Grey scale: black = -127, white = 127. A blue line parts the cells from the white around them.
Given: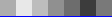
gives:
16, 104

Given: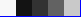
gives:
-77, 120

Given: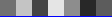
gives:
101, 101

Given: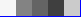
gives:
-27, 118

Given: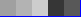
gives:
77, 77

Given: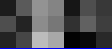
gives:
-8, 60

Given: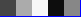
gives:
119, 119

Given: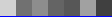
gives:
-27, 82

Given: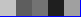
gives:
-12, 68

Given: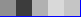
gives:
49, 89
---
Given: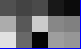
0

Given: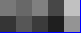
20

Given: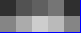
5

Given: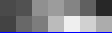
44

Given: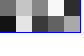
41

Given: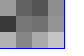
20

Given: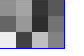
-12

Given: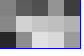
50

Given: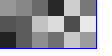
105

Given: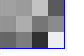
11
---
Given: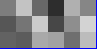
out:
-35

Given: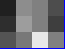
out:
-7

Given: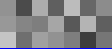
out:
-16

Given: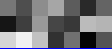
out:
113

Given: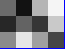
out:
102

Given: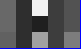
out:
-81

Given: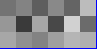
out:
16

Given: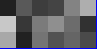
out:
-94
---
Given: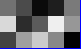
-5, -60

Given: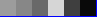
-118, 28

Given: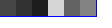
3, -57

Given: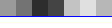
55, 26

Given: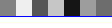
-19, 2

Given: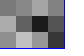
2, 15

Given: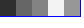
23, -81

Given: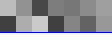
31, -63

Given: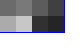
-63, 43
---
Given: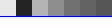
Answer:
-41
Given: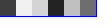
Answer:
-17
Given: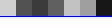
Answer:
-104
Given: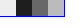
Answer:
59
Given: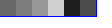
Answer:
-51
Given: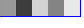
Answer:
105
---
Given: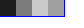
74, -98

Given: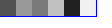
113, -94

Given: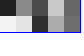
115, -94

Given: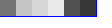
106, -72

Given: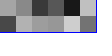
78, -103

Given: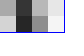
117, -89
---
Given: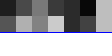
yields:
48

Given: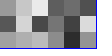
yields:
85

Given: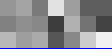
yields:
15

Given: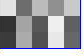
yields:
36

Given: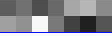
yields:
17

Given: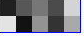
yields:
-109

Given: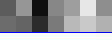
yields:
-27

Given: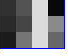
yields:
-58

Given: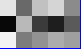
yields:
57
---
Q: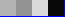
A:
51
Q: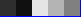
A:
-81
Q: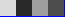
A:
91
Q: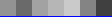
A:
19
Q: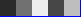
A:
-85
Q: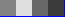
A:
3
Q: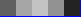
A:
-31
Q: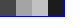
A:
-57
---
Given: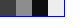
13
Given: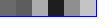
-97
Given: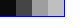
-58
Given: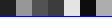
100
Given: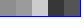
76
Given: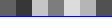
92
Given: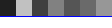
-42
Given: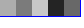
72
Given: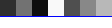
-48
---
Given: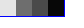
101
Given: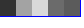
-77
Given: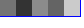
-11
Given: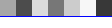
39
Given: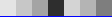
100
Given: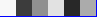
120
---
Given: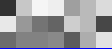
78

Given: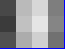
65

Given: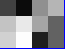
105

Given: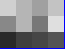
53

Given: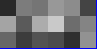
73

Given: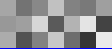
51
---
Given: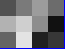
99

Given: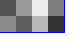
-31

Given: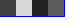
87

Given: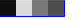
91

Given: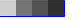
-10

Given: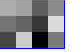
76

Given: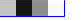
-105

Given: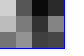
19

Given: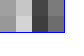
84

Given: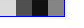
-47
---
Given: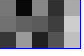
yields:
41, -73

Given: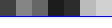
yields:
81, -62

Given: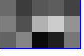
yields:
-61, -28

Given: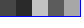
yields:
39, -57

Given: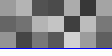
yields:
36, 20

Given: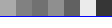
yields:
-73, 42
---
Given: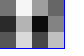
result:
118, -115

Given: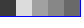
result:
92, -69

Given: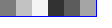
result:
117, -77

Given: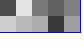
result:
100, -71

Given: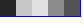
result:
97, -88

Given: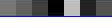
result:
62, -126

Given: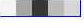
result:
115, -72
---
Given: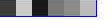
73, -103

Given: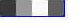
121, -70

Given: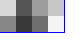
115, -70

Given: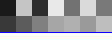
104, -102

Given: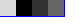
91, -127

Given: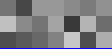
71, -71

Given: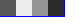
109, -85

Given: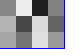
110, -97

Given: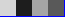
86, -98
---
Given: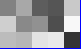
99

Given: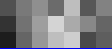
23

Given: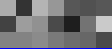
11

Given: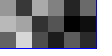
-50

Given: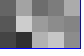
50

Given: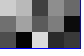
91
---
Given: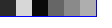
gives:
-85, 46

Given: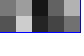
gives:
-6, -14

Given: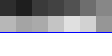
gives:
-82, 22

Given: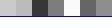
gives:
74, 14

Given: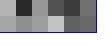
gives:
52, -22

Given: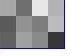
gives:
39, -72

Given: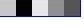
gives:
71, -42

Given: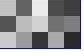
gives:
66, -86

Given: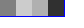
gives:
0, -79
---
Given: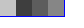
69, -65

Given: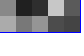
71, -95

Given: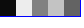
109, -116

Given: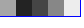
109, -92

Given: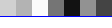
123, -109

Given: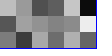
109, -115

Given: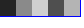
79, -91

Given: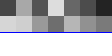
93, -92

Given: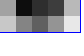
104, -114
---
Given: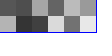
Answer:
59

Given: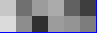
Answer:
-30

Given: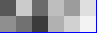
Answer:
28

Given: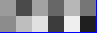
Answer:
55

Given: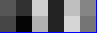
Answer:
63

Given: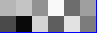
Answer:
-18

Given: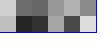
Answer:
51
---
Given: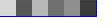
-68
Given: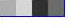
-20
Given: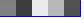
-46
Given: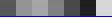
87
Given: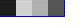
-42
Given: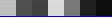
-114
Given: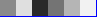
114
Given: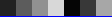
39
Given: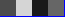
-25
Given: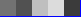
-68
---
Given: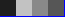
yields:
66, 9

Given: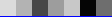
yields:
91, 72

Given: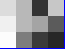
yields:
124, 112

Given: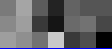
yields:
73, 37

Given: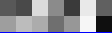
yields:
118, 105

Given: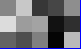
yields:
92, 72
